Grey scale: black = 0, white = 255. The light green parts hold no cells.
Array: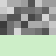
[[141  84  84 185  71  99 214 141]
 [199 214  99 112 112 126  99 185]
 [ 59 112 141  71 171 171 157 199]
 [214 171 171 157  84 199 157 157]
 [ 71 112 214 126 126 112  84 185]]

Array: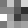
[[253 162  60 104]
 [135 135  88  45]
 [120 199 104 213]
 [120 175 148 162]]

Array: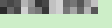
[[ 42 102  71 208 133 118  55 193 208 118 164 102 180  86]
 [ 86  71  86 180 148  55  71 193 208 102 118  86 148 193]]

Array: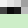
[[ 67  11  27 187]
 [243 228 214 160]]

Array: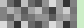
[[219 146  52 206 105  77 130 219 177  52 118]
 [191 105  64 191 105  77 146 219 162  52 130]
 [130 177 146  92 162 191 118  64 162 206 118]
 [130 105 162 105 118 146 146  92 146 162 130]]

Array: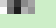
[[253 108  28 178 150]
 [210 121  52 137 164]]

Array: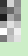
[[ 27 168 130]
 [ 53 212 142]
 [ 81 106 155]
 [168 225 197]
 [118 197 225]
 [253 182 239]]

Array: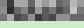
[[117 168  74  90 143  59  90  74 143 143 103 103]
 [143  45 103 131  74 155  90 117  74 103 196 117]
 [131  59 168 168 103 182 155 182 103 117 182 155]]

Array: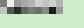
[[195  85  42  99 124 112 137  29 153]
 [124 240 153 167 179 208 195 208 179]]
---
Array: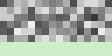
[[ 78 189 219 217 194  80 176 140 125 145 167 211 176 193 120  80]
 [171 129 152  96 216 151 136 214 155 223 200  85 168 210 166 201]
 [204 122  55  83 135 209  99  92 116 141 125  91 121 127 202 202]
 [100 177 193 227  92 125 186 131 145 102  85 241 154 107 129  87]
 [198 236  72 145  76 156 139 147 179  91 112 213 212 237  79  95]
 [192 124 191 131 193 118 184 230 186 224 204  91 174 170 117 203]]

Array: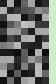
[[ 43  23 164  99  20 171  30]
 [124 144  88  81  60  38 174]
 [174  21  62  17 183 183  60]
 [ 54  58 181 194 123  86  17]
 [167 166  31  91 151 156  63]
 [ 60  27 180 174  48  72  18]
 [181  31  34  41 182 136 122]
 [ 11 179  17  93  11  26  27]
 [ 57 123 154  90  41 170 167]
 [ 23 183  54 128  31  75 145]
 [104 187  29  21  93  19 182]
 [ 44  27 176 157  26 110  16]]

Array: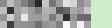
[[166 141 212 226 158 117 196  40 100 130 157 191 139]
 [197 157 168 103  85 174 178 128 155 180 162  49 189]
 [105 109 148  46 167 123 172 155 159 232 156 205 147]
 [162 240 166 248 129 159 146 112 141 146 149  64 185]]

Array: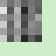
[[102 115  96 140 113 156]
 [ 90 123  38 182  86 225]
 [164 119  81 165 130 152]
 [126 142  70 175 101 204]
 [122 131 100 147 115 162]
 [ 58  97  38 165  86 206]]

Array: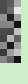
[[169  92  76]
 [233 108  76]
 [161  33 147]
 [ 19 134 131]
 [192  71  76]
 [ 94 180  68]
 [160  29 140]
 [195 158  58]
 [ 20  99 135]]

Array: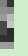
[[ 53 128]
 [139 142]
 [186 154]
 [198  72]
 [ 44  73]
 [ 47  49]
 [154 156]]
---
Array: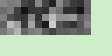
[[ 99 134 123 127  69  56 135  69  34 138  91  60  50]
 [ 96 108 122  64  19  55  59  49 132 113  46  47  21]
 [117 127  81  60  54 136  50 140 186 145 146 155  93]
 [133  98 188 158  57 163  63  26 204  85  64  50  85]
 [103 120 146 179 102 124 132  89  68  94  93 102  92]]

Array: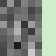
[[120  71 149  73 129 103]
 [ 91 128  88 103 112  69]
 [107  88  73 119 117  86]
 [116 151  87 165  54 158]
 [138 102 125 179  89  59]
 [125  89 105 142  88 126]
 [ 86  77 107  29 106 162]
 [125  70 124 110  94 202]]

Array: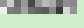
[[136 148 203 107 152  73 152 185 169 101 142]
 [147 239 126 118 162 109  99  92 136  54 214]]

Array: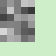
[[187 120 151 125 195]
 [ 57 109 198 126  80]
 [167  67  88 161 149]
 [150 127 131 128 100]
 [ 86 214 179 128  92]
 [131 136 171 164 112]]

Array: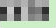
[[166 166 173 158 178 132 173]
 [ 47  47 202  46 191 110 121]
 [ 90  90 190  86 191 131 145]]

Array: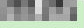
[[160 151 109  80 120  80 224 128 109  57 155]
 [115 146 161 121 146 121 217 121 160 127 171]
 [ 99 141 176 136 150 136 175 117 170 165 166]]

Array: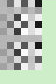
[[ 27 182 112 229  86 217]
 [161 185 180 195 162 184]
 [240 158 189  68 249 202]
 [ 25 179 111 230  86 221]
 [243 157 192  59 251 221]
 [185 181 182 178 186 184]
 [ 25 182 111 230  86 218]
 [242 157 190  59 251 204]
 [ 93 185 156 218 113 194]
 [234 162 186  91 242 198]]

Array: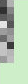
[[178  89]
 [132  50]
 [108  91]
 [ 87 228]
 [145 157]
 [159 107]
 [ 59 198]
 [181 194]
 [189 155]]
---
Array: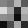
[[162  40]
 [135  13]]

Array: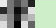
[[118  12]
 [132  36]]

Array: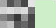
[[221 209]
 [101  57]]

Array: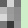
[[154 140]
 [157 142]]

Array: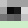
[[10 25]
 [99 91]]

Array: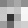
[[207 196]
 [ 51 169]]
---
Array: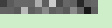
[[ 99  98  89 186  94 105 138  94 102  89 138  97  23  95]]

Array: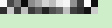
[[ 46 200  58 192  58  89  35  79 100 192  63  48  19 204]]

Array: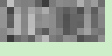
[[149  71 162 130 166 148 171 135 109  93 108  79 136  93 139]
 [147  93 179 134 186 141 146 140 109  83 101  97 153 104 132]
 [134  58 106 120  97 150 185 124 113 141 137  80  99 102 141]]

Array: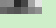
[[101  89  84 103 130 144]]

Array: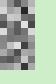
[[213 162 180  39 206]
 [ 83 140  95 225  73]
 [134 116 123 125 157]
 [169 131  78 169 162]
 [149 156 184  54 169]]

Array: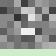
[[ 62  99 116 204 197 100 166  67]
 [138 115 165 103 131 128 129 150]
 [160 106 116  85  90 173 145  88]]
